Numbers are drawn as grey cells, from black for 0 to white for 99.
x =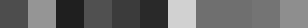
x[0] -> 30
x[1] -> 58
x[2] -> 12

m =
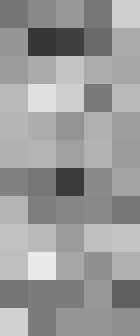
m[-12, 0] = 45
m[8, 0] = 75
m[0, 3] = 46
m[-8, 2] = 57
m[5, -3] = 62
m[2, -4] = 66
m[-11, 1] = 21
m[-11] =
[58, 21, 25, 41, 66]
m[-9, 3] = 47
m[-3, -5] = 74
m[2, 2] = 76
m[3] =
[72, 87, 80, 47, 72]
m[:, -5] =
[45, 58, 60, 72, 70, 68, 50, 70, 75, 74, 45, 81]
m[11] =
[81, 48, 58, 58, 56]
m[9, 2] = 65
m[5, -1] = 60
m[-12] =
[45, 53, 59, 46, 80]

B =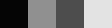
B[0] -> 2
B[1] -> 56
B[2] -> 30

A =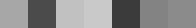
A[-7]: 65
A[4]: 23
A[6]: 54

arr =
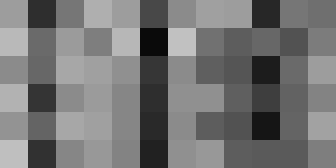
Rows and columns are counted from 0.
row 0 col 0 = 61
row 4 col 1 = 39
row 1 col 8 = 36
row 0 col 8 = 61
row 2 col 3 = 62
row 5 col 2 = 52
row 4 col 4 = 52
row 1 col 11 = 48
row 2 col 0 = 54
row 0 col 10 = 46
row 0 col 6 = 54
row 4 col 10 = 39
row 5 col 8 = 36
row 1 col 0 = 72
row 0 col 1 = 18
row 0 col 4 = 61
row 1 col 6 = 75
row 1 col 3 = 49
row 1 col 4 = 71
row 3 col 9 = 24
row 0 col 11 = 43
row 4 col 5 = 16

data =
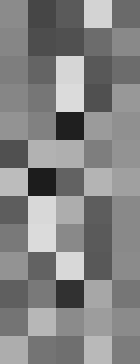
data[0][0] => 54
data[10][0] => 37
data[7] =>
[36, 84, 67, 36, 53]
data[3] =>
[52, 46, 85, 31, 59]
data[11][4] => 54
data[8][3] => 35
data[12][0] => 67
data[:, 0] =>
[54, 52, 49, 52, 57, 31, 73, 36, 47, 57, 37, 45, 67]
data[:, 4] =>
[41, 53, 42, 59, 56, 57, 62, 53, 53, 54, 46, 54, 48]
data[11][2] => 54
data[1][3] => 42
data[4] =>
[57, 50, 12, 60, 56]
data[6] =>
[73, 11, 38, 70, 62]
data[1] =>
[52, 30, 31, 42, 53]
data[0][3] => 82
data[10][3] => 65
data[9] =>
[57, 38, 84, 34, 54]

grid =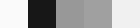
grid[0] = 97
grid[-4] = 9
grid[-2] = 62

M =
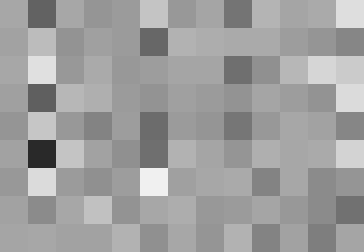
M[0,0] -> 65
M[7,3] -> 75
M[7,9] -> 64
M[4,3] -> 51
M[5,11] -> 66
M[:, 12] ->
[86, 52, 79, 85, 52, 82, 58, 44, 64]
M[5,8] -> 58
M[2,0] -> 65
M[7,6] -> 67
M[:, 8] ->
[45, 66, 43, 57, 46, 58, 66, 60, 69]
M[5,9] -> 68
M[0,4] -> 60
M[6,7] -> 65
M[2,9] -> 56
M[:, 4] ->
[60, 60, 59, 60, 61, 56, 61, 57, 69]
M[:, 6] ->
[59, 69, 64, 62, 60, 69, 62, 67, 65]
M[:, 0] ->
[65, 63, 65, 62, 58, 63, 59, 63, 64]
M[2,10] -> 71
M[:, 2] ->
[65, 57, 59, 71, 59, 76, 60, 65, 63]
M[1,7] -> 67
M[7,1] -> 54
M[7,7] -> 59
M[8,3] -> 63
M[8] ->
[64, 65, 63, 63, 69, 56, 65, 58, 69, 51, 63, 49, 64]
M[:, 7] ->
[64, 67, 64, 60, 58, 64, 65, 59, 58]
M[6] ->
[59, 85, 60, 56, 61, 93, 62, 65, 66, 51, 65, 54, 58]
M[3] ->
[62, 37, 71, 68, 60, 57, 62, 60, 57, 64, 61, 57, 85]
